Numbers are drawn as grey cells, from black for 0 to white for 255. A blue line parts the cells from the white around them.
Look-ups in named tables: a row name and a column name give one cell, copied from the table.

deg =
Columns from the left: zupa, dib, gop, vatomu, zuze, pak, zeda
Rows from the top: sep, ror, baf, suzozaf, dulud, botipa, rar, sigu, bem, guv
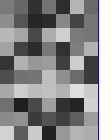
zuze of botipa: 143
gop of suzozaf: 44
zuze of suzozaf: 50
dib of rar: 205
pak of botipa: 107
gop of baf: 73

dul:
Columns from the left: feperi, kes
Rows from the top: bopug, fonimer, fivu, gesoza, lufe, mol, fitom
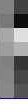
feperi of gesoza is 158
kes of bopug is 65
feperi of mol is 133
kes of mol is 70
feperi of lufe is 129
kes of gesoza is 179
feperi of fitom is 136
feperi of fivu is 168
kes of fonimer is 14
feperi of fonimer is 120

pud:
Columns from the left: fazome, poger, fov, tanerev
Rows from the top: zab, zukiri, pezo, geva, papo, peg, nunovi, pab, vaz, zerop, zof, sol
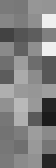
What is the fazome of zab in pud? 122
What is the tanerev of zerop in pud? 138
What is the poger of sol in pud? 139
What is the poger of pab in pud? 185
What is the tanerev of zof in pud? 118
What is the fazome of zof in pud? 119
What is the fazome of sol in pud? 122
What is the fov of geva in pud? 143
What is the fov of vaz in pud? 89
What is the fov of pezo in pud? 93
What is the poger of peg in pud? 171
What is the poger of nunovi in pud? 153
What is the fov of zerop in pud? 157
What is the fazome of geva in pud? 138
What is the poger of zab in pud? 120

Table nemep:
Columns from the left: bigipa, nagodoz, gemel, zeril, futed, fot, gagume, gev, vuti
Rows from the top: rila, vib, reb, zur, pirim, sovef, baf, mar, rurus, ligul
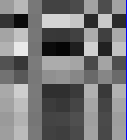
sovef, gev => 134
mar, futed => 55
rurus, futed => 69
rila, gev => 77
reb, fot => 65
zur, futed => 5
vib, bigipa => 51
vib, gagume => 41
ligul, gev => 72
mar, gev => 68
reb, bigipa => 164
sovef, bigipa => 114
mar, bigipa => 163
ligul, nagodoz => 187
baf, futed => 47
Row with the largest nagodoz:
zur

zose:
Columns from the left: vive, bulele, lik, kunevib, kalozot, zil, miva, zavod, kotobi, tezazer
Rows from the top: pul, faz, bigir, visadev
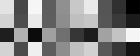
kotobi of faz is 58
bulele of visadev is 75
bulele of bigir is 177
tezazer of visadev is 18
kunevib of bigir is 160
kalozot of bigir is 112
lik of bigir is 11
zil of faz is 191
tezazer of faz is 27
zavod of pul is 85
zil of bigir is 54
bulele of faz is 77
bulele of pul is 72
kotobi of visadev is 55
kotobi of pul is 48

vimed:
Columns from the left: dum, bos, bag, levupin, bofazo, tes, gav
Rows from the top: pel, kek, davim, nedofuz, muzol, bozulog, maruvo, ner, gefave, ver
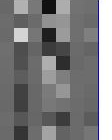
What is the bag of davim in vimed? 118
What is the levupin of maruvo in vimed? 123
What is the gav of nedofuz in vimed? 101
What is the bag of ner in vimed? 104
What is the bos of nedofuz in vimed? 78
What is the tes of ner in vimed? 108
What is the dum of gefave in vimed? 108
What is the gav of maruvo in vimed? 106
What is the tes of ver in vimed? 107
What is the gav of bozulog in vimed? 109
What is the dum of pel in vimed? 104

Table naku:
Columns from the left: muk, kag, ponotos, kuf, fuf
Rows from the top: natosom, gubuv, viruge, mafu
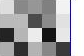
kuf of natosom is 128
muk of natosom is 221
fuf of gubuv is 225
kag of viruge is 181
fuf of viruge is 231
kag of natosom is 136
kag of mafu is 46
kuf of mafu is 135
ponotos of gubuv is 75
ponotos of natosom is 150
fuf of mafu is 57
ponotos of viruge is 236
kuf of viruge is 19
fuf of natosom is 242
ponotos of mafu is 179
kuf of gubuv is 139
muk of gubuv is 185

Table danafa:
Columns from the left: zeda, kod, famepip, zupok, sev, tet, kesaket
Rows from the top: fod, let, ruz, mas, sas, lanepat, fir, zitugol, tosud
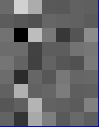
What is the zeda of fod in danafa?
106
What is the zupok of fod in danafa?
89
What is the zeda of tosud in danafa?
99
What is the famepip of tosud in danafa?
169
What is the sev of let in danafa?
99
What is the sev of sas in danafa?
86
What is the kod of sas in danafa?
99
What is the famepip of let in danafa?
81
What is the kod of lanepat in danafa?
43
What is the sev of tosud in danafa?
89
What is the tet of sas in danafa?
81
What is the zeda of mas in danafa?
108
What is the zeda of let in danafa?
92
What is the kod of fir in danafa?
176

